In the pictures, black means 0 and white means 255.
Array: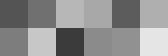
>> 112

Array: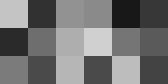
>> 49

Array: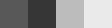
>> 54

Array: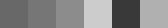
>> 118

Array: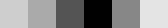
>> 170

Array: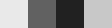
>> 97
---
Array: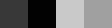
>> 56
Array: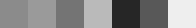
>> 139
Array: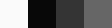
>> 250
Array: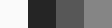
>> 250
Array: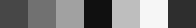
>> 71
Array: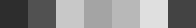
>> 45
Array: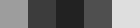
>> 157
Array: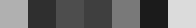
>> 176
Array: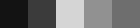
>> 19
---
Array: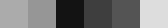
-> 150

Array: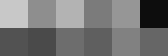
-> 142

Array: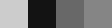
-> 19

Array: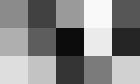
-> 65

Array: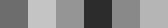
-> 196

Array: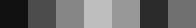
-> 76
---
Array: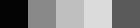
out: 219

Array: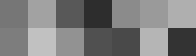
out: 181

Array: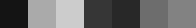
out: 109

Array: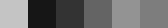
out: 147

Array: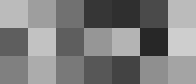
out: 143

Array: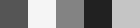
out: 33

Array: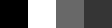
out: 104

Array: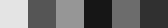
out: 108

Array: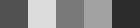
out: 161

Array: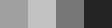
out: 119
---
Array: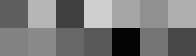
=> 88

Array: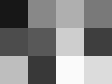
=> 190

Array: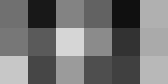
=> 155

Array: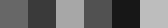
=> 167

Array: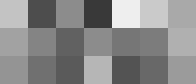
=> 182

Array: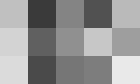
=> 74
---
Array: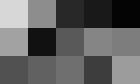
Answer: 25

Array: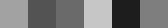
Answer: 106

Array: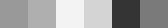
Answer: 153

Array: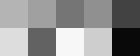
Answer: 98

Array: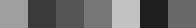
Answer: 84

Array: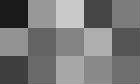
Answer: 69

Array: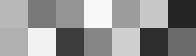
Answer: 60
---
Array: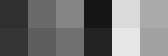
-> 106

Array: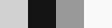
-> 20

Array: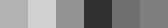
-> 208

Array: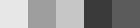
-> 157

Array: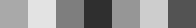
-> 227

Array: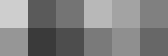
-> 90

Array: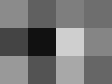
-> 96
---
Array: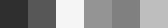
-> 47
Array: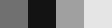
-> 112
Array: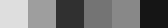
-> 222
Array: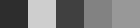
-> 45
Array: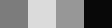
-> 124
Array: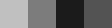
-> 192
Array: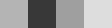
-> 180
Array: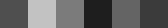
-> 79
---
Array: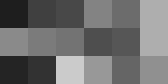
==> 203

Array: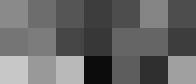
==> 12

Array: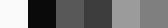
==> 88

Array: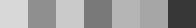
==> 121

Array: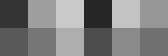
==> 174

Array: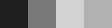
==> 30

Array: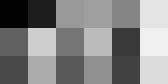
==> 89

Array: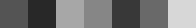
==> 134

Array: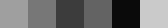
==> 60
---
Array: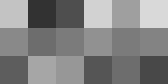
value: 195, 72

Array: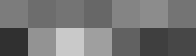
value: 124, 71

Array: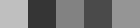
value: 191, 149

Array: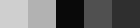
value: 207, 47

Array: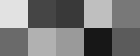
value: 226, 91

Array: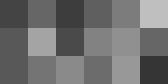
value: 68, 53
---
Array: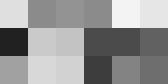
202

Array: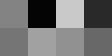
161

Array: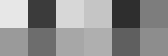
109

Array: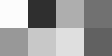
200

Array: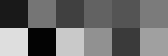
3

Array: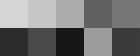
74

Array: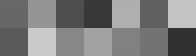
202

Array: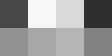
167

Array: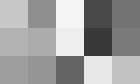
171

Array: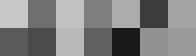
74
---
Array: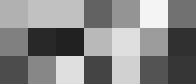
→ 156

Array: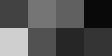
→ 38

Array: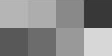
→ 153

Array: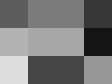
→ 167

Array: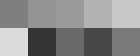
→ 71

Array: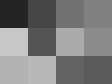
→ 171
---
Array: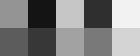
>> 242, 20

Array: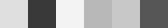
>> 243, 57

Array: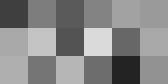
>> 218, 35

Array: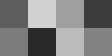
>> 209, 41

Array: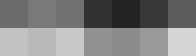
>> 214, 34

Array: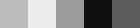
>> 237, 16

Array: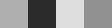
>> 222, 43

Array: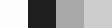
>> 253, 30
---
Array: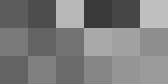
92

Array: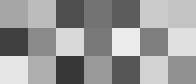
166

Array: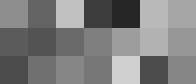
142

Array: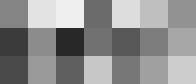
132

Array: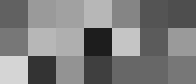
97

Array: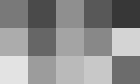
121

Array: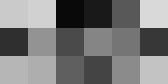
202
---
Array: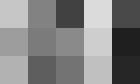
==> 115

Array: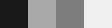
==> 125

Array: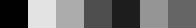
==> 172

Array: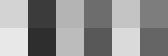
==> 188

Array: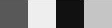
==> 17

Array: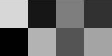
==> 84
